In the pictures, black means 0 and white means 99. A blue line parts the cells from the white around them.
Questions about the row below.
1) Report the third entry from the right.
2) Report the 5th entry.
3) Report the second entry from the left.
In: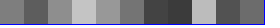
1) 73
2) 59
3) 36

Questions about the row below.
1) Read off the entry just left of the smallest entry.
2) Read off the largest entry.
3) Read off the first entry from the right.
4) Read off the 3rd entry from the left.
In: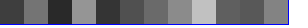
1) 45
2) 75
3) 51
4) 16

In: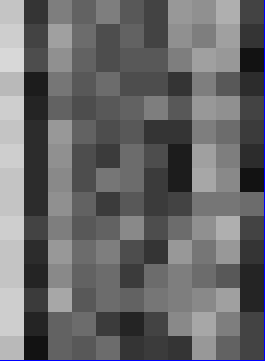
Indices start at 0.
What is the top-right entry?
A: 26
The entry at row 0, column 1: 20
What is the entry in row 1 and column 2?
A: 62
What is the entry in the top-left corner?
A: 76
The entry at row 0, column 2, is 49
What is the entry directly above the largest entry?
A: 80
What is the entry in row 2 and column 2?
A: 56
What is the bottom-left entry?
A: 72
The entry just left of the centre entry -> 46
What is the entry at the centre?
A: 42
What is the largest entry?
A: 84
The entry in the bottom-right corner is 26
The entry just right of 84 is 30

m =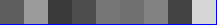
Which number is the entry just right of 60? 22
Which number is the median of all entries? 43

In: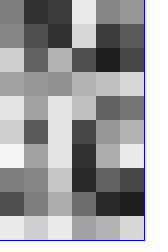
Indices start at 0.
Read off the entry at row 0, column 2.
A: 23
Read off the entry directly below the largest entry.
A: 49
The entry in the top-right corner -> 59
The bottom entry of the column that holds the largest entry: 91
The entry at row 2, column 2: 70
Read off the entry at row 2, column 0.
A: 80
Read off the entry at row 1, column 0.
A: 52
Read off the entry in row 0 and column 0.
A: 49
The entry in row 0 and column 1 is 19
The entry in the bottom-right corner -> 84
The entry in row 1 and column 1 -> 31
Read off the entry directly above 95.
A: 80

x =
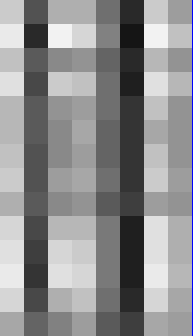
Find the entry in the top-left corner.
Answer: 79
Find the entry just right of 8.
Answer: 94
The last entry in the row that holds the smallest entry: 75
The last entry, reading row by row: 61
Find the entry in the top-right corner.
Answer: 61
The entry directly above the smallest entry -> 16
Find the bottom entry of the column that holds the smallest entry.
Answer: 24
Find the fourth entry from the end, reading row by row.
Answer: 35
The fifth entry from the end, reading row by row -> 61
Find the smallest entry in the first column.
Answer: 65
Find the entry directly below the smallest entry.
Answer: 16
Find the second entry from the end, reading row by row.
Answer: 65
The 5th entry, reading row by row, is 43
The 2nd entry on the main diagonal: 16
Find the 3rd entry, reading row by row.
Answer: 68
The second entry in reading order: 32

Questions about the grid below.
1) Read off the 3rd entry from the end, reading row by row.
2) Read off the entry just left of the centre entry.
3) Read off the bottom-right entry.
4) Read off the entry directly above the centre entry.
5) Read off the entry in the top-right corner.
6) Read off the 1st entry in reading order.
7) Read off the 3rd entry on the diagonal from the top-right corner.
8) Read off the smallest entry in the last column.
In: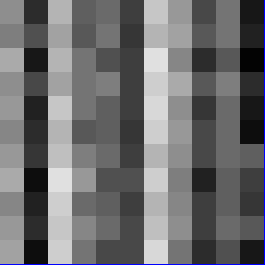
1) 17
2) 37
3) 9
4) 24
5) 9
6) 55
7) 17
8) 1

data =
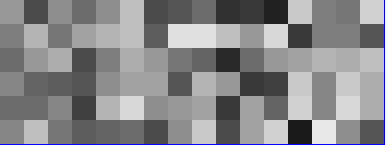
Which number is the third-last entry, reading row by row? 90
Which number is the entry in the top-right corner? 81
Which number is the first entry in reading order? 59
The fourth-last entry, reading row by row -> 10
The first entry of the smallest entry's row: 52
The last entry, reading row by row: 33
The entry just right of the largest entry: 55
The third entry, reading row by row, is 55
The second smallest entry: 13
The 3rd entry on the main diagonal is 67
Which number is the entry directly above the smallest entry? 81
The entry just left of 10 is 81
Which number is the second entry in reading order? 29
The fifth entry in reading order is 55
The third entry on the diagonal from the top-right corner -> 70

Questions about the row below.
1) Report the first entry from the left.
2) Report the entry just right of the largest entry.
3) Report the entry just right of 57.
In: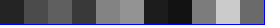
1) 14
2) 41
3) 11

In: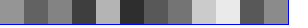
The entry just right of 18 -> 34
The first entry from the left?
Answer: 58
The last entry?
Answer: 54
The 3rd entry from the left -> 51

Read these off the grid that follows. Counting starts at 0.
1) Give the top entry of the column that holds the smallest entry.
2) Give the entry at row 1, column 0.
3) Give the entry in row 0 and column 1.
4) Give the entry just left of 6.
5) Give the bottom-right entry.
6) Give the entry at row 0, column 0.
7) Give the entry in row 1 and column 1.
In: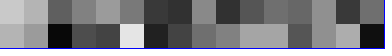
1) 37
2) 70
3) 70
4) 67
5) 6
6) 78
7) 60
